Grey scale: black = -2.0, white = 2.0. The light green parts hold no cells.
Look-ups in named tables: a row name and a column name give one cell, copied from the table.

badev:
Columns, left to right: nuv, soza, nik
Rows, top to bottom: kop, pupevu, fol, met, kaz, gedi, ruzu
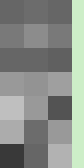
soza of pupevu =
0.2
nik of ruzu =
0.8
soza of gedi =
-0.3
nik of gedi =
0.4
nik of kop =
-0.4
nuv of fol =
-0.4
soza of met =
0.3
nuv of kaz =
1.0
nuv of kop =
-0.4
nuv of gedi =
0.7
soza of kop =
-0.3
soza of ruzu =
-0.4
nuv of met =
0.4
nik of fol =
-0.5
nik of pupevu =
-0.1
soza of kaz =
0.4
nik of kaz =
-0.7
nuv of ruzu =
-1.1
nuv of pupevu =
-0.1
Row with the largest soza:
kaz

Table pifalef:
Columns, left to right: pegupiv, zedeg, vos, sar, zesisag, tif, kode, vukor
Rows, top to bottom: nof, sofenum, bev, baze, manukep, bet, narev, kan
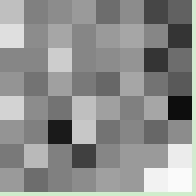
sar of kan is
0.2
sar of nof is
0.4
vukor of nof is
-0.5
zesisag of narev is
0.1
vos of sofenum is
0.6
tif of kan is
0.4
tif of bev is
0.3
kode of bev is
-1.2
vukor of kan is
1.9
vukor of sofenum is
-1.2
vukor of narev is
1.7
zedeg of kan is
-0.3
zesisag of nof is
-0.3
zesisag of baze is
-0.4
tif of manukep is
0.0
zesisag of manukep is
0.5
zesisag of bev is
0.2
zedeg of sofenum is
0.2

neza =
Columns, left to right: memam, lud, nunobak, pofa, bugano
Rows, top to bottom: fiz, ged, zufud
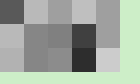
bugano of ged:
0.5
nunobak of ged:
0.0
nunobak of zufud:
0.2
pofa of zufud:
-1.3
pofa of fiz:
1.0
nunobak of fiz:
0.5
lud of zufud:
0.1
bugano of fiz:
0.5
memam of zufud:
0.8

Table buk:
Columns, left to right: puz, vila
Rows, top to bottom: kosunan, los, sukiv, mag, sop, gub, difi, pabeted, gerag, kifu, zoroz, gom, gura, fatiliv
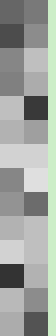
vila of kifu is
1.0
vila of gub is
0.5
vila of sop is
-1.1
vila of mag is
0.7
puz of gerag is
0.3
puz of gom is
-1.2
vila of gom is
0.8
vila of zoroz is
1.0
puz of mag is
0.0
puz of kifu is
0.8
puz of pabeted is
0.1
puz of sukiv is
0.1
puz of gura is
0.9
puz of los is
-0.8
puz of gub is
0.8
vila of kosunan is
-0.1
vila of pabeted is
1.5
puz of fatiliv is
0.7
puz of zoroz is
1.3
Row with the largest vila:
pabeted

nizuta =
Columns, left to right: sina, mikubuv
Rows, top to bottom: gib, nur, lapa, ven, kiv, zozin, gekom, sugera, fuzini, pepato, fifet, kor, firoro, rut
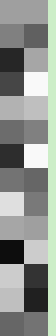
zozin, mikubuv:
0.0
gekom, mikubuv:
1.9
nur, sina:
0.0
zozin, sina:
-0.3
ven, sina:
-0.9
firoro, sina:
1.0
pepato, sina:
0.6
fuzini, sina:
1.5
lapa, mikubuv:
0.6
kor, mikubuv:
-1.2
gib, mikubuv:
0.5
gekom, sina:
-1.3
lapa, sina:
-1.4
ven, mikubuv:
1.9
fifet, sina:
-1.8
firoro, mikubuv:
-1.5

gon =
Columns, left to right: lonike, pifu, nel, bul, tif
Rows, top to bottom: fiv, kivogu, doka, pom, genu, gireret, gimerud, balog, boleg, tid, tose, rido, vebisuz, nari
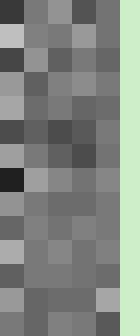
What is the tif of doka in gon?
-0.4
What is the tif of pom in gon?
-0.1
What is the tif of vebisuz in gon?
0.6
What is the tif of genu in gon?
-0.3
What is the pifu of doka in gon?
0.3
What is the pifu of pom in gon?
-0.5
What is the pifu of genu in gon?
-0.3
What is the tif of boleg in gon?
-0.1
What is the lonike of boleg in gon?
0.3
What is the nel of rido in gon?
-0.1
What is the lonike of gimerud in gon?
0.5
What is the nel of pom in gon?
0.0
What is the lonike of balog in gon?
-1.5
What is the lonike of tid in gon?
-0.4
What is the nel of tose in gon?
0.1
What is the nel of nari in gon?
0.0
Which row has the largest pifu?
balog

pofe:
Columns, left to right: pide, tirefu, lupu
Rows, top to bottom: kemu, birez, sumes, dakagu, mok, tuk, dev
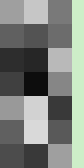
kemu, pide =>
0.5
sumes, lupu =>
0.9
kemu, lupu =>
-0.1
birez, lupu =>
-0.3
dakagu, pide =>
-1.0
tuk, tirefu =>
1.4
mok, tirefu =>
1.3
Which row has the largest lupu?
sumes

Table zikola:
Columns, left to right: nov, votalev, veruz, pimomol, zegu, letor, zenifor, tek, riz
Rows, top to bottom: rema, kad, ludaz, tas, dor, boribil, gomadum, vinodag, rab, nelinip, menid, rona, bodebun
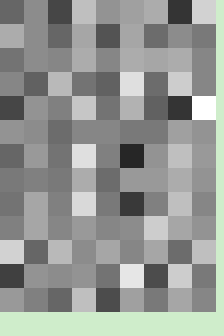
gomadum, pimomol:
1.5
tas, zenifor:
-0.3
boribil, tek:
0.5
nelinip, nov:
0.0
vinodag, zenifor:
0.4
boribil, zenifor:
-0.1
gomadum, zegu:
0.0
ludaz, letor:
0.7
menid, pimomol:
0.2
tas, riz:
0.1
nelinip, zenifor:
1.2
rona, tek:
1.2
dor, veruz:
0.0
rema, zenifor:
0.7
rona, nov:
-1.0
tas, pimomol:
-0.2
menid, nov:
1.3
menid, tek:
-0.3
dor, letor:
0.8

